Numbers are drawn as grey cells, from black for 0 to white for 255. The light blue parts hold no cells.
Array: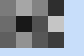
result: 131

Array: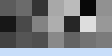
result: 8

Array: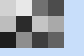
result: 113

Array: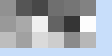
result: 117

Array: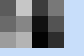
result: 60

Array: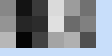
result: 156

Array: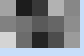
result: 178

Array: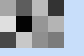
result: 187

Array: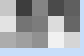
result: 74

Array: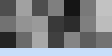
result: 121
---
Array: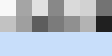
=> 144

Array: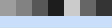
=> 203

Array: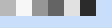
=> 100

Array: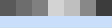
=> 191

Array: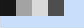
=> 163

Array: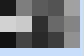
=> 41

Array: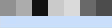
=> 218

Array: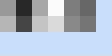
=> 218
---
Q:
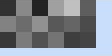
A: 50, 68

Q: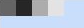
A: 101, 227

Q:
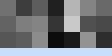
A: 113, 45

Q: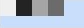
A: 239, 107

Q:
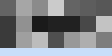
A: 100, 125

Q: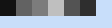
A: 18, 46

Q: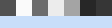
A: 81, 54

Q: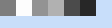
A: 125, 39

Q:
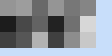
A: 149, 200
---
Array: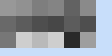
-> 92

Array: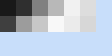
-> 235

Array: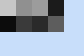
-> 42

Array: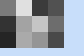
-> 197

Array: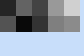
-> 127

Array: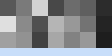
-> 115

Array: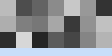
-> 146

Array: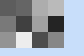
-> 161

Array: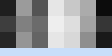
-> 163
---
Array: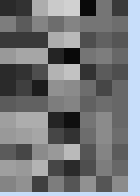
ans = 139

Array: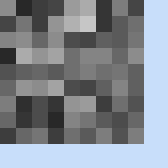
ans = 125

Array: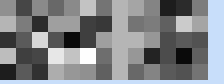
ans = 116

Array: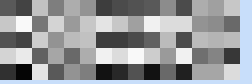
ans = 220

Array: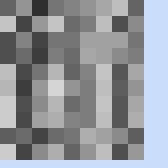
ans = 153

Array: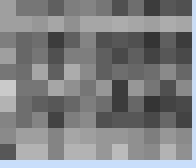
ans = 144

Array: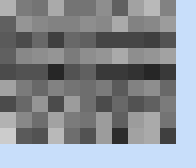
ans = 63

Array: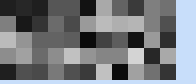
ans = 52
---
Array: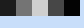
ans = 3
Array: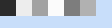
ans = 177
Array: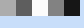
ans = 22
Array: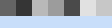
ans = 199
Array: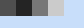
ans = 203
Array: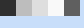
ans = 95
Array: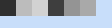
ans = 169
